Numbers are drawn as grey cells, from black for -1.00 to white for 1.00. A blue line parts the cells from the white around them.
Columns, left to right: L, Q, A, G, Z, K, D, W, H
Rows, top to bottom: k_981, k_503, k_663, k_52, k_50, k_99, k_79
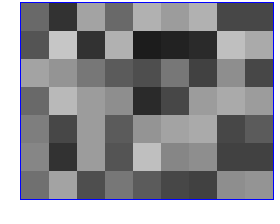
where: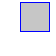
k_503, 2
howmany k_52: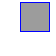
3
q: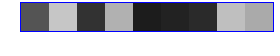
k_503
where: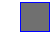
k_79, 1
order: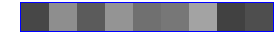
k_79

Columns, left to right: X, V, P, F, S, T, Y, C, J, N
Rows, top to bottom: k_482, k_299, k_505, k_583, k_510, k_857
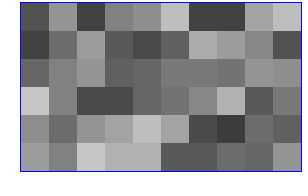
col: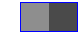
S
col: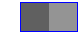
N
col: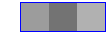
C
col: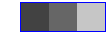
X
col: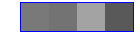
T
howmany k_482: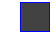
3
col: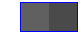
F

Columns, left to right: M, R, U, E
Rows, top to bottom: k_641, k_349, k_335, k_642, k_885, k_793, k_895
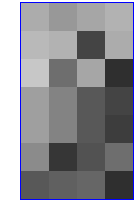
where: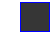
k_793, 2
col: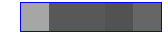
U

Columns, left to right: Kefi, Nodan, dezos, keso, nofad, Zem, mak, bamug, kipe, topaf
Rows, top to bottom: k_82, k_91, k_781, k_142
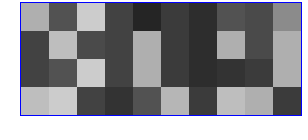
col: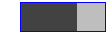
Kefi
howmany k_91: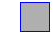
3
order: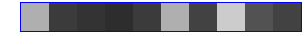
k_781
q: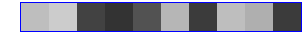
k_142
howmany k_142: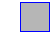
1
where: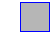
k_142, 6

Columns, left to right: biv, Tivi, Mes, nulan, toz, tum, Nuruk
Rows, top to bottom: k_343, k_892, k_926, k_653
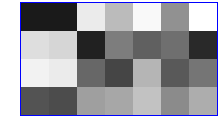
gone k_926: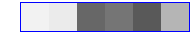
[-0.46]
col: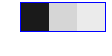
Tivi

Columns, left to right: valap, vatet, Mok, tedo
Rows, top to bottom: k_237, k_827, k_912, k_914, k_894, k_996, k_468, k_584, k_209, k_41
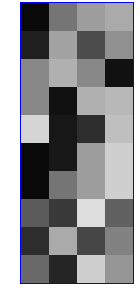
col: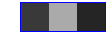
vatet
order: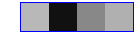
k_914
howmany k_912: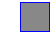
2
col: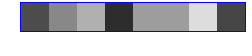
Mok

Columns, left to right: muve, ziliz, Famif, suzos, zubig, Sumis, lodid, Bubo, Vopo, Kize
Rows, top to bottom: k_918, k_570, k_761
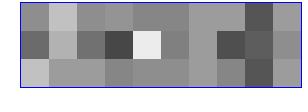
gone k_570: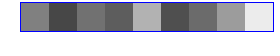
[0.11]
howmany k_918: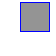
1
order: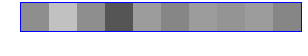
k_918
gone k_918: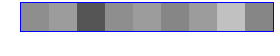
[0.16]

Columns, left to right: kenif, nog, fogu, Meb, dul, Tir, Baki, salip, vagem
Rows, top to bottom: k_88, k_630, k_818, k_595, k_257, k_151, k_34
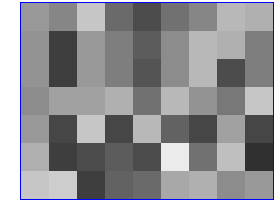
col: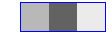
Tir
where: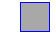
k_34, 6
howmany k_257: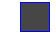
4
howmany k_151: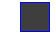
1

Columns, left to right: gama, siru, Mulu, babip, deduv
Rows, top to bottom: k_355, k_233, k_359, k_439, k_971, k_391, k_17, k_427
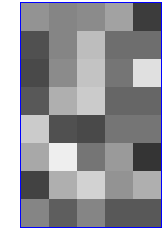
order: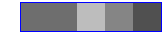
k_233
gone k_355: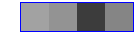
[0.09]
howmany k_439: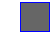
2
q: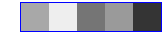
k_391
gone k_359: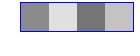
[-0.43]
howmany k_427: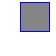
2
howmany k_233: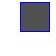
1

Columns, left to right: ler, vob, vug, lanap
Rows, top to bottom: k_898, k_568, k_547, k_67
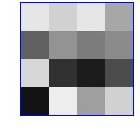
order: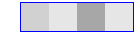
k_898
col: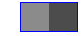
lanap
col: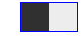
vob
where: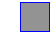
k_568, 2
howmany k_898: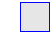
2

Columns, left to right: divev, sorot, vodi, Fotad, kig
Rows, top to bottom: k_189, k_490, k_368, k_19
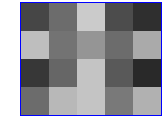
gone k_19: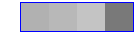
[-0.15]
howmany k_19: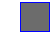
1
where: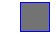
k_490, 2
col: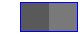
Fotad
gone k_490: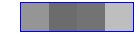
[0.33]

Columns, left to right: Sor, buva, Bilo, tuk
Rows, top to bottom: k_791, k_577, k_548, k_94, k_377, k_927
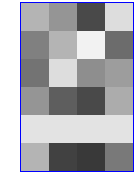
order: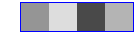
k_791
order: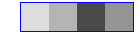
k_791
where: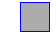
k_94, 4
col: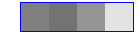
Sor
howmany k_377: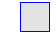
4
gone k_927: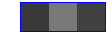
[0.41]

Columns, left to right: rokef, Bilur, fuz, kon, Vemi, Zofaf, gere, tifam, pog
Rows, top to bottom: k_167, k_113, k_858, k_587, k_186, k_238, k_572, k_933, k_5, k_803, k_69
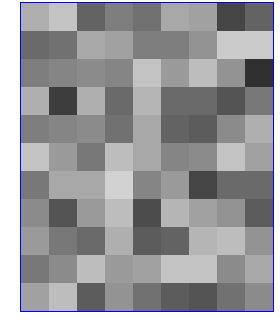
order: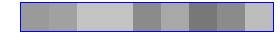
k_803
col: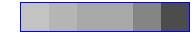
Vemi
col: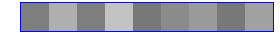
rokef

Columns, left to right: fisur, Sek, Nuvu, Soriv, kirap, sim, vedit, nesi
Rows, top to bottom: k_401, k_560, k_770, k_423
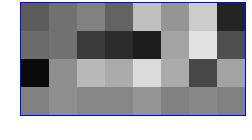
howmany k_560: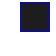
1
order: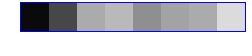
k_770
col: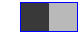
Nuvu
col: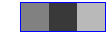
Nuvu
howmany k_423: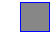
3
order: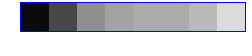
k_770

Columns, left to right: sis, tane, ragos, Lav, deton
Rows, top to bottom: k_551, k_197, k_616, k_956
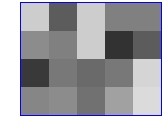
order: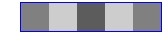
k_551
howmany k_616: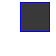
1
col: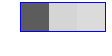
deton
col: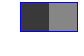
sis
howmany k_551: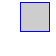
2

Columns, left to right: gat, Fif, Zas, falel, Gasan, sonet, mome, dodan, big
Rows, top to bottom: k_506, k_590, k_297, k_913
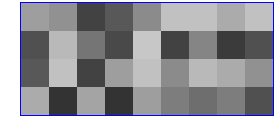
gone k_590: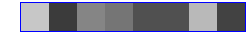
[-0.43]
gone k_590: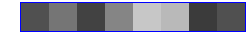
[-0.43]
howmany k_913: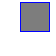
2
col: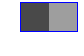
falel
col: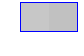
Gasan
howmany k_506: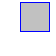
3
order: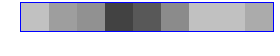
k_506

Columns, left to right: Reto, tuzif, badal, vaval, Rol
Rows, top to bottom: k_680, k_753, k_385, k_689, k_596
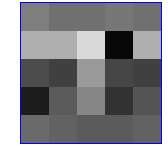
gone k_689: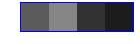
[-0.34]
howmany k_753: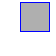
3

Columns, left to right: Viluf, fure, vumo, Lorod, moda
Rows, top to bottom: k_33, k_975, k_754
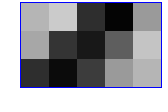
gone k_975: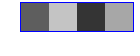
[-0.81]
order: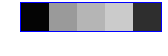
k_33
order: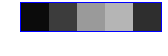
k_754
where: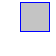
k_975, 5

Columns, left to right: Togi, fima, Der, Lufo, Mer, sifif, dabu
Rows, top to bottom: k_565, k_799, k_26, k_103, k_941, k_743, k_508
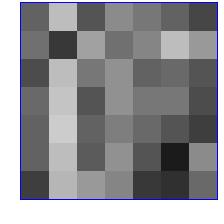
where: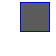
k_743, 3
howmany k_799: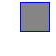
1

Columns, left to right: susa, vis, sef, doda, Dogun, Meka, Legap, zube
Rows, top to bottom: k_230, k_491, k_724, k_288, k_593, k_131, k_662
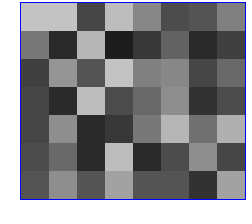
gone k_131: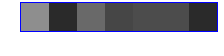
[0.48]
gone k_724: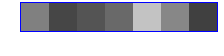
[0.17]
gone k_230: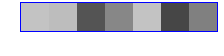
[-0.40]
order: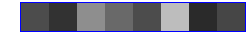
k_288
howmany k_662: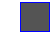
4
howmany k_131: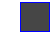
1
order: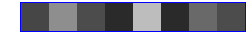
k_131

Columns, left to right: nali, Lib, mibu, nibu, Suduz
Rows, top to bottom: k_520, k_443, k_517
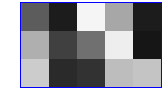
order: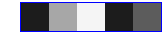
k_520
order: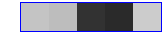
k_517
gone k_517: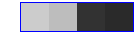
[0.54]
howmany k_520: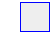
0

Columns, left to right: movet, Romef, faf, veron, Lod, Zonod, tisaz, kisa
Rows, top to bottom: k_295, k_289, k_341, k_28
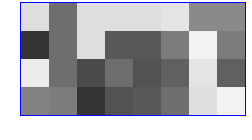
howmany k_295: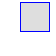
4
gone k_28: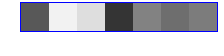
[-0.36]
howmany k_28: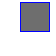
1
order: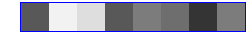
k_289
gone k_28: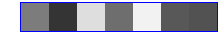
[0.02]
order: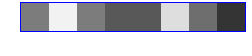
k_289

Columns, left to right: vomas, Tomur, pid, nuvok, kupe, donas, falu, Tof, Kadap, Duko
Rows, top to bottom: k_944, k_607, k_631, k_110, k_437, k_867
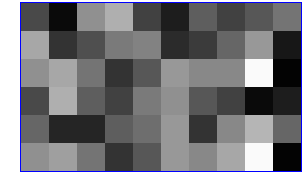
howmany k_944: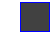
2
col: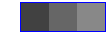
Tof
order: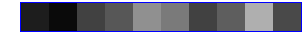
k_110
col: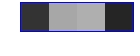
Tomur
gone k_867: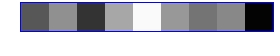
[0.25]

